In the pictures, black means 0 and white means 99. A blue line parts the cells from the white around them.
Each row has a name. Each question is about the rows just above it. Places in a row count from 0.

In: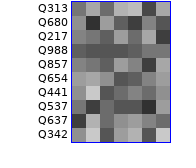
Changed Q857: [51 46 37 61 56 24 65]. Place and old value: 4, [51]
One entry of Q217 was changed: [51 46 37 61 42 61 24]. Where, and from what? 5, [65]
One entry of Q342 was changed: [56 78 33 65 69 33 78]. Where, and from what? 3, [61]
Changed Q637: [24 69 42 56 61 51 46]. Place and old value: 6, [42]
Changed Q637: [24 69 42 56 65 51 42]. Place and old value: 4, [61]
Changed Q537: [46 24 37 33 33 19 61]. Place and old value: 2, [42]
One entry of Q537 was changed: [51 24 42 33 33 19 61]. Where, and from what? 0, [46]

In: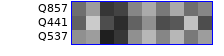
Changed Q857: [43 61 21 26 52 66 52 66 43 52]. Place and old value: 6, [47]
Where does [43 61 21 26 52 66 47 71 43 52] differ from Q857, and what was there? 7, [66]
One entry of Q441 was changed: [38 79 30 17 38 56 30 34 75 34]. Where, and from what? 9, [30]
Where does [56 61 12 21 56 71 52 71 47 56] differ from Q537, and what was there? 9, [61]
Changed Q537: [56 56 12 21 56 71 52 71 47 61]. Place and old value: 1, [61]
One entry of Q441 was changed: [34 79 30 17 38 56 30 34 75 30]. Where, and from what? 0, [38]
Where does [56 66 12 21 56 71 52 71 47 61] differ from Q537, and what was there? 1, [61]

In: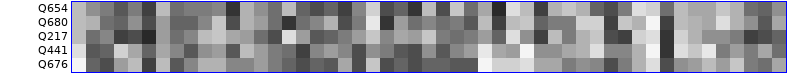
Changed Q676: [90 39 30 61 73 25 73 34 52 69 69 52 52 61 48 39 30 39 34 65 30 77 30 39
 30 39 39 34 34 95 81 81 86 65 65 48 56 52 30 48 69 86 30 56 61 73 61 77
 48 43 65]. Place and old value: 0, [95]
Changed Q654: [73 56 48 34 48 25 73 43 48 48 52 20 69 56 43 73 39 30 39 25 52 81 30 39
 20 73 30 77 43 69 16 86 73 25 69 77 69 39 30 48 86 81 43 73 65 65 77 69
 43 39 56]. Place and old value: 29, [65]
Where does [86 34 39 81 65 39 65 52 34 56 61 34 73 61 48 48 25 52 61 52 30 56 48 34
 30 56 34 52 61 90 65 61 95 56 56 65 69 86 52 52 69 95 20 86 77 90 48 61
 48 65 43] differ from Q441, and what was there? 15, [43]
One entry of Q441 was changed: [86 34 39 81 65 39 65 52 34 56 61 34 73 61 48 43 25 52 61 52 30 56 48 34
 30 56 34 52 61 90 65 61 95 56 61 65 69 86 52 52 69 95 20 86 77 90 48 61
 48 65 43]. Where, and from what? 34, [56]

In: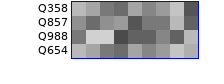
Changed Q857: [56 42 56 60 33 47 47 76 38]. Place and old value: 7, [72]
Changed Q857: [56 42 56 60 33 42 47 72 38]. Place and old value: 5, [47]

